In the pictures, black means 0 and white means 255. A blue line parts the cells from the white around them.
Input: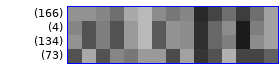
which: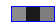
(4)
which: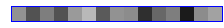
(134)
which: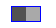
(73)
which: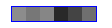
(166)

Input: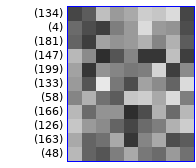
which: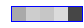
(134)
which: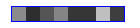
(147)
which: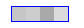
(58)
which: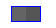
(48)

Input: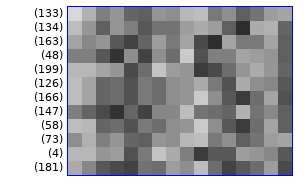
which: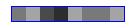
(163)
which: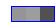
(4)

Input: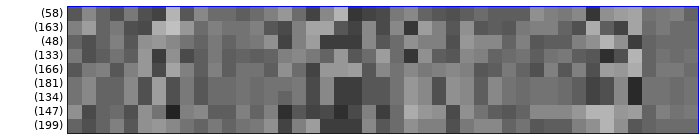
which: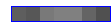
(163)
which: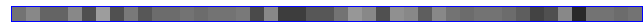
(181)
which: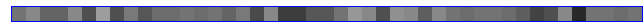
(134)

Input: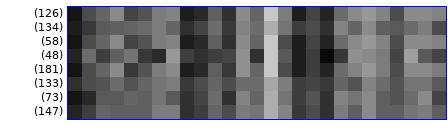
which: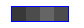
(133)
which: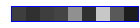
(48)
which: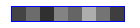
(73)
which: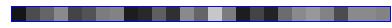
(126)

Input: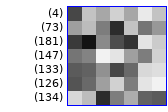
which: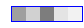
(126)
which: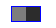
(73)
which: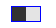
(181)
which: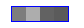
(134)
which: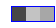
(4)

